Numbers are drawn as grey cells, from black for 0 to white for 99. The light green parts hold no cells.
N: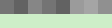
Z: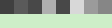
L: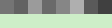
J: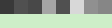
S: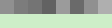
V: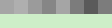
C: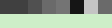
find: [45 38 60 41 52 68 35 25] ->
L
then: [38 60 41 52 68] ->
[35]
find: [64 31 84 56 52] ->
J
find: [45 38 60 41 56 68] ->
S
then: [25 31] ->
[41]
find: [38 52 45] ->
N

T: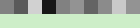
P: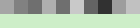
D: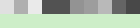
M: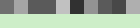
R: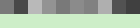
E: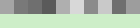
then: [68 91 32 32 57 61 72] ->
[39]
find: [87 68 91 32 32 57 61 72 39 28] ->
D
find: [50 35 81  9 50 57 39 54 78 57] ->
T
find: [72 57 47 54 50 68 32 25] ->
R
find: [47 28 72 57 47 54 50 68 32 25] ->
R

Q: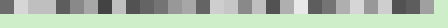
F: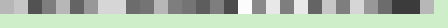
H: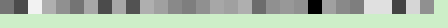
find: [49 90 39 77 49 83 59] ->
F
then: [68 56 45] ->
[65]
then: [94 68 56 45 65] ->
[29]
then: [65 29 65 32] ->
[68]
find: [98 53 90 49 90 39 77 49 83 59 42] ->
F
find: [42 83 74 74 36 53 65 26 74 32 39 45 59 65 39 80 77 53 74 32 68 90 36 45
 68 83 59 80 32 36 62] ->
Q

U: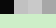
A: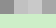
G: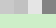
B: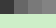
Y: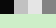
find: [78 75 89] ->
G
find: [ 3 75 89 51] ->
Y
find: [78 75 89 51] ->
G
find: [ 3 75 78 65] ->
U
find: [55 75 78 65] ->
A

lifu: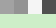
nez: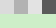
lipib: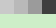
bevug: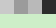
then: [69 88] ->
[35]
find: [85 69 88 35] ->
nez
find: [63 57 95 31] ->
lifu
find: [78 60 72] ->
bevug

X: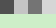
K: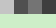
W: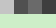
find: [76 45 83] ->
X
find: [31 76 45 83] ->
X
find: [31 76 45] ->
X
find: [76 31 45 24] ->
K
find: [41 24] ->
W

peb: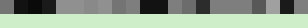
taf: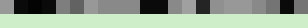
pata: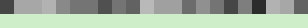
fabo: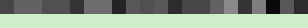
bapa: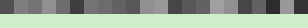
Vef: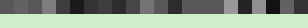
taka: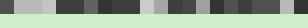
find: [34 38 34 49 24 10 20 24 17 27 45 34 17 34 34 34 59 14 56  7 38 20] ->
Vef
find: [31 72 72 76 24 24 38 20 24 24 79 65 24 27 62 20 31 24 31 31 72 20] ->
taka
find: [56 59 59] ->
taf

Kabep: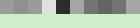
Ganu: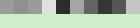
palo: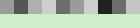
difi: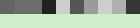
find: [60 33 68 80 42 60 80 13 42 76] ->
palo
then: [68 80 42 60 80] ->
[13]
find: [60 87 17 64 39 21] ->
Ganu
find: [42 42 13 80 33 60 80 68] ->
difi
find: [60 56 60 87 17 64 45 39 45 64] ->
Kabep

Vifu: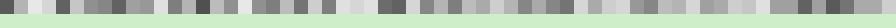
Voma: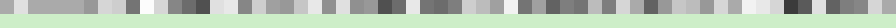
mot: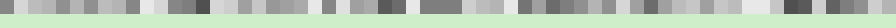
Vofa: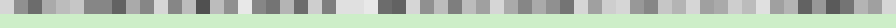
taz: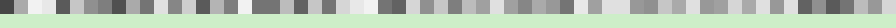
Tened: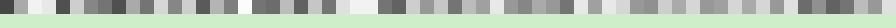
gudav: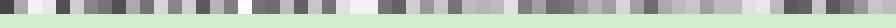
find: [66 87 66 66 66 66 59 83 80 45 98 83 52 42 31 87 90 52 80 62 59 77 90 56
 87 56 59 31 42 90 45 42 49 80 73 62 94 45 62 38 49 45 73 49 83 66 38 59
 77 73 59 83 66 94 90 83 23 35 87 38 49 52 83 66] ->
Voma
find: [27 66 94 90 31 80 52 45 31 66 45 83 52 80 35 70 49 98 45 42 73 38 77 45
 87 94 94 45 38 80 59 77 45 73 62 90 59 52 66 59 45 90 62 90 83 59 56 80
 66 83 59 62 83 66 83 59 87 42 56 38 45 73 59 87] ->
Tened
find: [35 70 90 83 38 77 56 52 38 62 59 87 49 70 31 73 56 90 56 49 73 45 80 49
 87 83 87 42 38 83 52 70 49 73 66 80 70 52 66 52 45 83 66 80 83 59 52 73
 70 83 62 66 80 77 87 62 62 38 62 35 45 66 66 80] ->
Vifu
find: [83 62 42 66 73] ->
gudav
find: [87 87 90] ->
Vofa

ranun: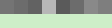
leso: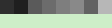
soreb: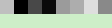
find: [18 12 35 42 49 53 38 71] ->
leso
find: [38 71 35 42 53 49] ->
ranun
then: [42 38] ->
[71]
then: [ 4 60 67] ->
[86]

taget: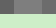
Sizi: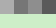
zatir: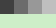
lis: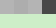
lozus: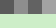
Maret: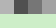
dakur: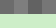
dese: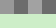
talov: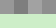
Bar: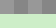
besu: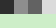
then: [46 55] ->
[35]
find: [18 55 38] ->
besu
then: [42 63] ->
[42]
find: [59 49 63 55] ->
talov
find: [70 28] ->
lis
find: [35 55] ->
lozus
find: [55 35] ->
Sizi

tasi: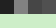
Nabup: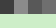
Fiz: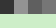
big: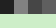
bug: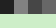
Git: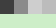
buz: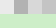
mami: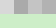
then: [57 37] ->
[46]
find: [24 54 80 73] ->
Git
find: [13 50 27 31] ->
tasi
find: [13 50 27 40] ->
bug
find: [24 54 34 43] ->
Nabup

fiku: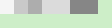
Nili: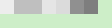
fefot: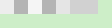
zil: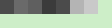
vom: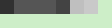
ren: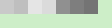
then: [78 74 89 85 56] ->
[49]
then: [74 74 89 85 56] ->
[49]
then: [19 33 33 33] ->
[26]
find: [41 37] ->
zil

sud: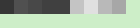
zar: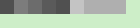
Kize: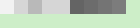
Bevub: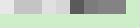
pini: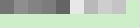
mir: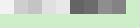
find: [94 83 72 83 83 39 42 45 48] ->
Kize
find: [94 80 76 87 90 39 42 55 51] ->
mir

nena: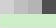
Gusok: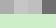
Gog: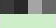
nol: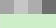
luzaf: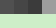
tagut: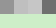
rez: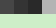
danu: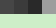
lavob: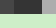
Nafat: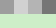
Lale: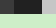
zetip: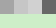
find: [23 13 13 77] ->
Lale
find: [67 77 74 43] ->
Gusok
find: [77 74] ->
Gusok
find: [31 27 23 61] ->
luzaf
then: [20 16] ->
[70]
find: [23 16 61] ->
danu

